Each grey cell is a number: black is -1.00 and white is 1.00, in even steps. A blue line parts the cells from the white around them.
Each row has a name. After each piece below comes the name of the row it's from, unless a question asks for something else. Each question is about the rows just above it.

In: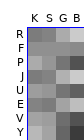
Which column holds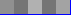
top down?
G
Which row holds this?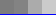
R
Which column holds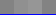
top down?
S
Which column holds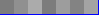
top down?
K
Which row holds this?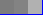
J
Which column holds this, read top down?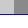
B

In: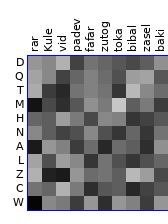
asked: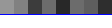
A
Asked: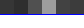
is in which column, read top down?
zasel
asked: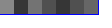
L
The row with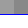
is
L
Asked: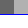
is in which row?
C
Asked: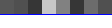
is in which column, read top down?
toka
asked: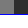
C

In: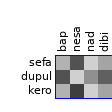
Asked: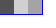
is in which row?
sefa
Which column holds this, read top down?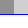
nad

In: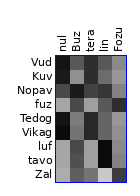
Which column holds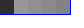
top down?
Fozu
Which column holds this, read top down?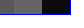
lin
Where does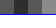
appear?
Vud
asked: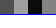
tavo
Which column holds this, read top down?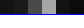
nul

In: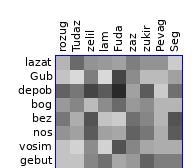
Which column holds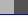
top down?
Seg
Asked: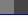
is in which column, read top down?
zelil
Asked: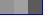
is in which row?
nos
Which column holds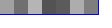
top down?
Seg
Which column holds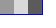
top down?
lam

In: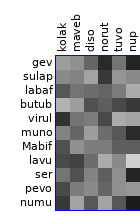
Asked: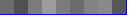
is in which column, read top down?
diso
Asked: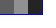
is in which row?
ser
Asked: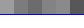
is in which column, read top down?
diso
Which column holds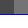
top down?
kolak

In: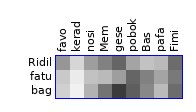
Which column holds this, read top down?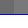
Fimi
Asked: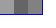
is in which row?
fatu
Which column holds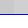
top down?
favo
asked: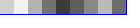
bag
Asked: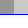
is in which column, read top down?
favo
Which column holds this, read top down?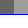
gese
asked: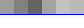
Ridil

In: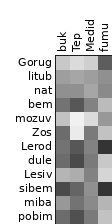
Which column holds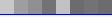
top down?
buk
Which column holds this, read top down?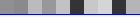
fumu
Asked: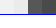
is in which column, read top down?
Tep
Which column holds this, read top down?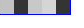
fumu
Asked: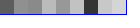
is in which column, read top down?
fumu
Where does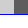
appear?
Gorug

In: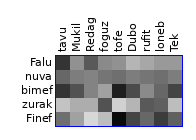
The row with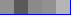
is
Falu
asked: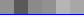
Falu

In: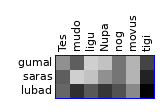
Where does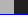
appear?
saras
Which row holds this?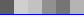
saras
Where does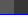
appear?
lubad

